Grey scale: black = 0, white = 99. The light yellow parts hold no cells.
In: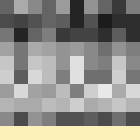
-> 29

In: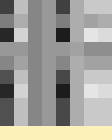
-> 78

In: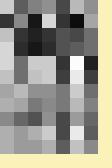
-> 53

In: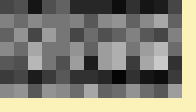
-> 61

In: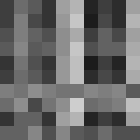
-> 31

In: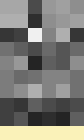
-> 37

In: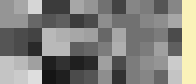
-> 76

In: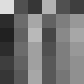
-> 56
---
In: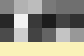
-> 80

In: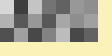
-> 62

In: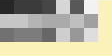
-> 48

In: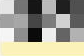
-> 55

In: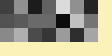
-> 68

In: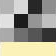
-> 43

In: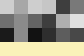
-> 54

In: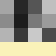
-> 22

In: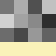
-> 28
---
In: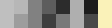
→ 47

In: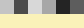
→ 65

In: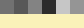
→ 17

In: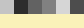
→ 50

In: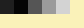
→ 33

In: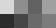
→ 27

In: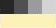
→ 31

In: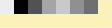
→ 78

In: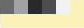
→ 16

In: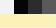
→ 2
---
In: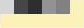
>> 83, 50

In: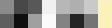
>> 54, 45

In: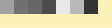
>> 62, 20

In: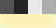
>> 32, 67

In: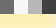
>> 42, 25

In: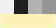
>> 93, 58
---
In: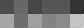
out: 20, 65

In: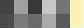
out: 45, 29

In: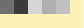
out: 75, 43

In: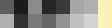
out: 68, 68

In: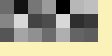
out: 74, 33

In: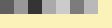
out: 72, 37

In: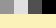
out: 0, 58

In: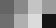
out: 60, 43

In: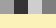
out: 49, 62
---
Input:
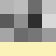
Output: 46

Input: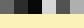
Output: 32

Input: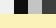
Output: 76

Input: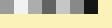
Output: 53

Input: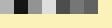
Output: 46

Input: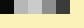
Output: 55
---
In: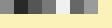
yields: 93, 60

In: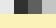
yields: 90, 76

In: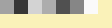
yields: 97, 82

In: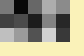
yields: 81, 74

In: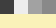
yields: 92, 63

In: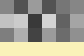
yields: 82, 79
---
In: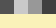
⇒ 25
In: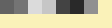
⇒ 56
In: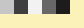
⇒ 11
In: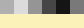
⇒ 47
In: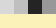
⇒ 59
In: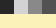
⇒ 32
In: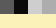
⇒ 67
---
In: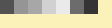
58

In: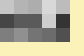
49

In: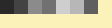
44

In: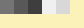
45

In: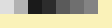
43

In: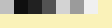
60
